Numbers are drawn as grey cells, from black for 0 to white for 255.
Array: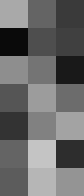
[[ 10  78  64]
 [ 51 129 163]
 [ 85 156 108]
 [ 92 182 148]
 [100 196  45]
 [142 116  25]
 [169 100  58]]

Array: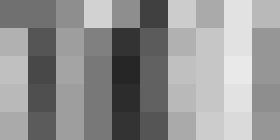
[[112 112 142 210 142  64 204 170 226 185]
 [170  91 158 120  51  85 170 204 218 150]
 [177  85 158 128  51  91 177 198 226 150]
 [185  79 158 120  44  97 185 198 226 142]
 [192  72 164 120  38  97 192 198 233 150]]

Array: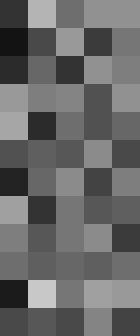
[[ 19  73 153  59 118]
 [ 27 200 118 160 153]
 [ 35 103 139  67 126]
 [ 43 103  51 145 126]
 [ 51 180 110 145 145]
 [ 73  87  73 132  67]
 [ 81  95  87 139  73]
 [110  95 103  95 110]
 [126  87 118 139  59]
 [153 126 132  81 145]
 [160  51 118  87  95]
 [166  43 110  81 103]]

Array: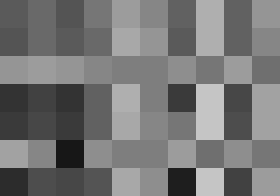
[[ 44  77  71  84 168 142  30 197  65 156]
 [ 51  65  51  97 175 126  58 197  71 162]
 [ 58  71  58  97 168 134 118 197  77 162]
 [ 84 105  90 105 168 149  90 175  97 134]
 [ 90 105  84 118 156 134  97 175  97 149]
 [149 156 149 134 126 126 142 118 156 111]
 [162 134  23 142 126 126 156 111 142 118]]

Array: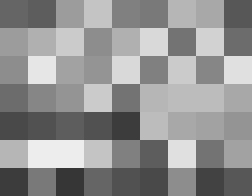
[[ 60 121  54 101  81  73 141  66  87]
 [ 73  81  93  81  60 188 168 162 148]
 [101  93 156 196 128 121 182 168  87]
 [108 134 148 203 115 182 188 188 168]
 [141 230 162 148 217 128 203 134 224]
 [156 176 203 141 176 217 115 210 108]
 [182 237 237 196 128  93 224 115 162]]

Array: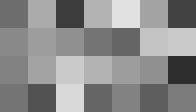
[[109 171  60 179 225 163  66]
 [116  82 217 101 130  94 123]
 [130 163 202 179 157 144  46]
 [137 157 144 116 101 195 202]]

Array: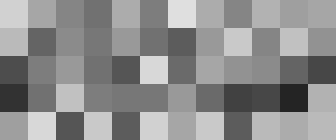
[[ 50 113 193 125 119 119 153 106  65  71  36 178]
 [ 77 125 153 113  85 216 106 166 146 139 100  71]
 [159 216  85 201  92 209 166 201  92 186 172 186]
 [186 100 139 119 153 113  92 153 201 133 193 146]
 [209 166 133 113 172 125 223 172 133 178 159 166]]

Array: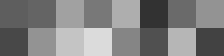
[[ 72 147 196 219 133  80 182  66]
 [ 94 100 161 120 174  50 106 147]]

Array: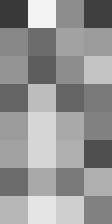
[[ 57 243 141  63]
 [100 189 100 122]
 [108 169 122 175]
 [135 108 162 155]
 [148  93 141 195]
 [155 214 169 129]
 [162 214 175  79]
 [183 229 207 129]]
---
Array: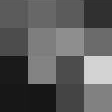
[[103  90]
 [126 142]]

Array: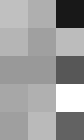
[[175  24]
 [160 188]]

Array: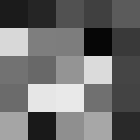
[[ 37  81]
 [126 125]]

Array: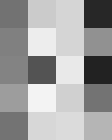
[[203 213]
 [237 213]]

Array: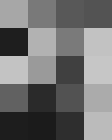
[[121  88]
 [178 122]]

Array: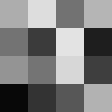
[[221 114]
 [ 59 227]]

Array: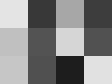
[[ 56 167]
 [ 83 214]]

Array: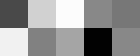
[[209 252]
 [129 165]]

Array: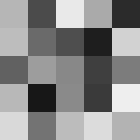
[[ 75 233]
 [106  78]]
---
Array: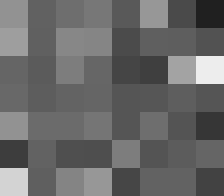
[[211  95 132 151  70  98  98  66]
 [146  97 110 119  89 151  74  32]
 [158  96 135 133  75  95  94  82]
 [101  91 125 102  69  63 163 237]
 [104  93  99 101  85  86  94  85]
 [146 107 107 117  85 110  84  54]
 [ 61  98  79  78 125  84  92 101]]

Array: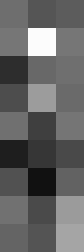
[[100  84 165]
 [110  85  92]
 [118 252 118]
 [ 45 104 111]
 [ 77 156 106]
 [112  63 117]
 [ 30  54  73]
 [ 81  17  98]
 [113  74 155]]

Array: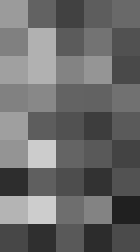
[[ 71  47  89  44  75]
 [155  98  65  93 105]
 [128 177  91 115  81]
 [160 177 131 149  73]
 [129 136  99  98 113]
 [159  93  81  61  90]
 [148 204 100  89  67]
 [ 45  95  77  50  82]
 [180 205 110 131  32]]

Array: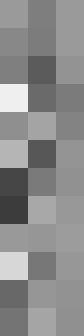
[[116 165 144]
 [154 126 154]
 [136 124 154]
 [127  91 147]
 [239 106 123]
 [143 164 131]
 [181  87 148]
 [ 70 122 145]
 [ 60 168 152]
 [153 150 156]
 [215 119 151]
 [104 150 146]]

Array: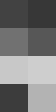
[[ 60 179]
 [ 66  55]
 [113  87]
 [200 206]]

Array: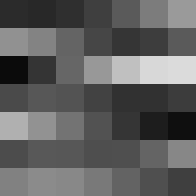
[[129 139 136 121  99  79  63]
 [ 43  40  47  63  90 124 154]
 [145 131 100  70  53  61  90]
 [ 11  52 102 152 192 216 219]
 [ 74  87  83  66  49  49  60]
 [176 146 115  82  53  29  15]
 [ 76  88  87  78  79 100 135]]
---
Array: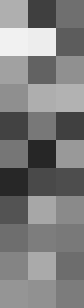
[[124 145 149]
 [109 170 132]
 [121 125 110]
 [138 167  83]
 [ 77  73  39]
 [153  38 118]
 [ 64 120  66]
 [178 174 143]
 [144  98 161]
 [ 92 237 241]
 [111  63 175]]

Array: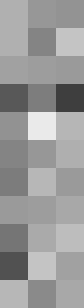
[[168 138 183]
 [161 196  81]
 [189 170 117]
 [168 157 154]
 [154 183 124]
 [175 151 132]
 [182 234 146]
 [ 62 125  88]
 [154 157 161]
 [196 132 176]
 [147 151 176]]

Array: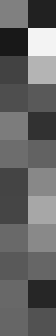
[[ 82 102]
 [ 38 104]
 [102  89]
 [137 105]
 [167  69]
 [136  68]
 [ 98 109]
 [ 49 124]
 [ 89  78]
 [180  66]
 [243  24]
 [ 33 128]]

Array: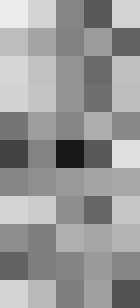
[[ 82 160 127 185 211]
 [133 154 132 126  99]
 [180 165 175 126 142]
 [197 102 142 203 211]
 [167 164 153 143 134]
 [223  89  25 131  66]
 [136 173 133 158 117]
 [189 111 147 196 210]
 [191 106 147 193 213]
 [ 98 155 129 164 189]
 [211  89 133 211 236]]

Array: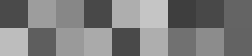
[[ 99 140 113 174  73 170 154  94 189]
 [100  72  62 197 174  72 135 157  74]]

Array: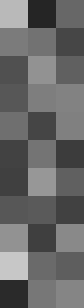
[[133 119  42]
 [ 94 106 199]
 [137  63 146]
 [ 65  90  87]
 [ 96 151  64]
 [ 60 116  66]
 [128  69 111]
 [130 126  87]
 [ 96 146  80]
 [ 70 114 123]
 [103  37 185]]

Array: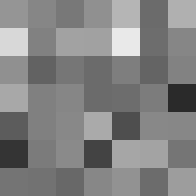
[[157 108 146 135 104 114 116]
 [117 163 166  67 138 123  52]
 [135 136  78 170 136 128  92]
 [ 42 124 109 107 134 128 168]
 [130 100 126 107 118  98 144]
 [134 109 233 161 162 129 216]
 [176 107 181 144 120 134 149]]

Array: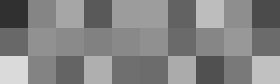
[[193 121  80 171 108 111 175 100 131 218]
 [107 152 134 106 144 137 129 138 145 104]
 [ 75 142 189  98 157 156  89 166 133  48]]
